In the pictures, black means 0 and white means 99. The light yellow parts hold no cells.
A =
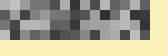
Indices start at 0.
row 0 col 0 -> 69
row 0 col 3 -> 45
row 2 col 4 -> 68
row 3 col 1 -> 25
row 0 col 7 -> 20
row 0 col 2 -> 60
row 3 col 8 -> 52
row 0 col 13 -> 69
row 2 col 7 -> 22
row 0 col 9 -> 30
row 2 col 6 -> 38
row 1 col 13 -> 21
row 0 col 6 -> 67
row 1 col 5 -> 46
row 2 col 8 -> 60
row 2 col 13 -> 63
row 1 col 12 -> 71
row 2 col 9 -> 63
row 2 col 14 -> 20

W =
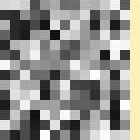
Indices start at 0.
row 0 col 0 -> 83
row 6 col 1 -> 68
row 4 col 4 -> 46
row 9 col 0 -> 24
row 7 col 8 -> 78
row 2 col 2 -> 12
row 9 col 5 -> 46
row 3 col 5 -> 7
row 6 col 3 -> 58
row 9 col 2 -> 79
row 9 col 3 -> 90
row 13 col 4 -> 98
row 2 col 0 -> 70
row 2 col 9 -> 13
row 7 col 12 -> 90
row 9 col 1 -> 87
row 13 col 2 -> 29
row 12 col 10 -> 90
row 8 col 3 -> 65
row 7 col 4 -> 42
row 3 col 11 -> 47
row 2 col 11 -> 10
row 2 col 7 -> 87
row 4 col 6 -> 42
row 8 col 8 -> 25
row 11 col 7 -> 74
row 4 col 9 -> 67
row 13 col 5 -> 26
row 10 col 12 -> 97
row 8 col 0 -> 64
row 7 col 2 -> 88
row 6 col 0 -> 96
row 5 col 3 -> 93
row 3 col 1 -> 16
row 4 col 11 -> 97
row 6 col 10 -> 42

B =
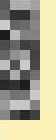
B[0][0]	34
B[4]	[29, 39, 24, 28]
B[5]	[39, 56, 62, 26]
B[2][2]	41
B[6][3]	27
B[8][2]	11
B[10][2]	77
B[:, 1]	[67, 19, 39, 72, 39, 56, 31, 67, 19, 44, 77, 27]
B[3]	[11, 72, 50, 51]
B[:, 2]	[68, 19, 41, 50, 24, 62, 79, 30, 11, 45, 77, 15]
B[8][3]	67
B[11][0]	52

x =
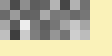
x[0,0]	58
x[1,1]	60
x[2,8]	64
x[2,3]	47
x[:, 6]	[27, 48, 64, 45]
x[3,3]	49
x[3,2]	79
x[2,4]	37
